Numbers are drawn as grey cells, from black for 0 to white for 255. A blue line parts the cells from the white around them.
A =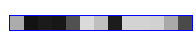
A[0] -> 172
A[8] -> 211
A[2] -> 27
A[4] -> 81

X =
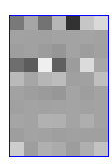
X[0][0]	121
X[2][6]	161
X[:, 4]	[50, 163, 163, 156, 160, 164, 164, 164, 161, 157]
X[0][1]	166
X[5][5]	158
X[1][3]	163
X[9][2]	176
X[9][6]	194
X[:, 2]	[115, 161, 156, 239, 182, 155, 162, 177, 162, 176]
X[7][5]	174
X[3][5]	219
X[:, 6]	[217, 162, 161, 167, 191, 163, 163, 163, 160, 194]
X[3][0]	110
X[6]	[161, 163, 162, 163, 164, 162, 163]
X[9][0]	205
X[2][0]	158
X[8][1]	163

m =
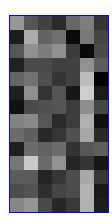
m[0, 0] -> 150
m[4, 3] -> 53
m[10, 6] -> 22
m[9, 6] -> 94
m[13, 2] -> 72
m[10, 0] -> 118
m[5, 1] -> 143
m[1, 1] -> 172
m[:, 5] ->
[126, 120, 9, 145, 188, 205, 142, 175, 167, 86, 53, 168, 178, 176]
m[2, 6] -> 75
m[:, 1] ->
[86, 172, 144, 75, 114, 143, 75, 138, 95, 107, 201, 90, 83, 148]
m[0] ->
[150, 86, 65, 42, 103, 126, 53]
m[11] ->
[92, 90, 36, 54, 77, 168, 54]
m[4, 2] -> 78
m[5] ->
[31, 143, 52, 84, 23, 205, 26]
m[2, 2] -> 124
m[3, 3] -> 64
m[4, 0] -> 101
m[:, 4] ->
[103, 10, 59, 65, 65, 23, 60, 61, 80, 51, 36, 77, 76, 56]
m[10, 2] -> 106
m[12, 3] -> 69
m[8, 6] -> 41
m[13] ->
[134, 148, 72, 39, 56, 176, 29]

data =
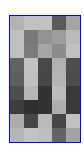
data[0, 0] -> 179
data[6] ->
[61, 48, 51, 174, 56]
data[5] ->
[79, 182, 51, 188, 56]
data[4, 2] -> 71
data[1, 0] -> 191
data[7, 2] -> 185
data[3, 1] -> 194
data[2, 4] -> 192
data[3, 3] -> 177
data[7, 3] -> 70
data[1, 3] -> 157

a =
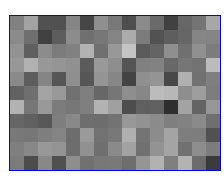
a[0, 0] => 129
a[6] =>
[178, 119, 153, 124, 119, 127, 178, 160, 77, 96, 97, 46, 163, 100, 150]
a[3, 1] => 177
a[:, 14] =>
[167, 132, 124, 187, 127, 125, 150, 111, 81, 124, 59]
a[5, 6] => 103
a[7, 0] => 102
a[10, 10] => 178
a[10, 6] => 120
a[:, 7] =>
[121, 132, 152, 142, 134, 118, 160, 115, 120, 138, 121]
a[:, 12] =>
[103, 102, 112, 118, 176, 142, 163, 130, 126, 113, 179]
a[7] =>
[102, 96, 88, 126, 137, 110, 109, 115, 152, 146, 139, 127, 130, 138, 111]
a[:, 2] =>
[81, 65, 140, 152, 132, 164, 153, 88, 126, 152, 136]
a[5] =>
[98, 111, 164, 153, 113, 127, 103, 118, 142, 135, 188, 183, 142, 158, 125]
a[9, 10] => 147
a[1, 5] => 112
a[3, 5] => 91
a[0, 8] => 78
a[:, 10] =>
[106, 82, 100, 130, 148, 188, 97, 139, 140, 147, 178]
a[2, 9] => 91
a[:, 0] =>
[129, 139, 146, 151, 138, 98, 178, 102, 120, 127, 123]
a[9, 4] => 109
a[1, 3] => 93
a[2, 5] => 177
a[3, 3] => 149
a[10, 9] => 149

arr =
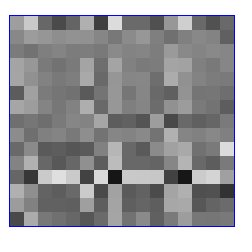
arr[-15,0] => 158
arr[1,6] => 134
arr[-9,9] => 133
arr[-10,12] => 147
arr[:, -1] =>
[105, 96, 134, 134, 122, 110, 93, 122, 128, 219, 122, 160, 50, 107, 121]
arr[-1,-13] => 112
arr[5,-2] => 118
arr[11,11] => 66
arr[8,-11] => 142
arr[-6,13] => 113
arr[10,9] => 104
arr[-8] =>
[111, 118, 110, 122, 134, 131, 166, 93, 97, 84, 157, 73, 105, 96, 102, 122]
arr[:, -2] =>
[81, 131, 137, 121, 124, 118, 115, 102, 136, 122, 93, 212, 81, 100, 118]
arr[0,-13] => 74
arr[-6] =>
[105, 138, 90, 93, 86, 90, 129, 182, 104, 90, 139, 161, 169, 113, 122, 219]
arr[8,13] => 129
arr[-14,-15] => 156
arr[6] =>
[166, 157, 132, 119, 130, 174, 105, 151, 127, 133, 108, 145, 156, 122, 115, 93]
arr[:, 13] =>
[105, 136, 132, 128, 131, 117, 122, 96, 129, 113, 105, 203, 79, 87, 119]
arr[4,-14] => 130
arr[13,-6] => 94
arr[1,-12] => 146
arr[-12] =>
[164, 151, 122, 114, 122, 164, 110, 164, 129, 122, 124, 164, 162, 128, 121, 134]
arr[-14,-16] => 136
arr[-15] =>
[158, 201, 103, 74, 100, 176, 63, 220, 106, 106, 80, 151, 207, 105, 81, 105]
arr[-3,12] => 176
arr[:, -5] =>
[151, 112, 154, 164, 172, 96, 145, 73, 177, 161, 134, 66, 164, 167, 122]
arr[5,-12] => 113
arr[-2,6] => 94
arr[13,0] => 156

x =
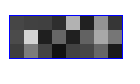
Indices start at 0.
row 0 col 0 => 70
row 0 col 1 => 65
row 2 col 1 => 124
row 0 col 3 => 46
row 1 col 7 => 118
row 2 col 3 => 18
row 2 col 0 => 62

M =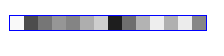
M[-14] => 249
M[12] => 236
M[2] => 118
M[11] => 176

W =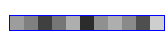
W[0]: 157
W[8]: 138
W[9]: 79
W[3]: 118
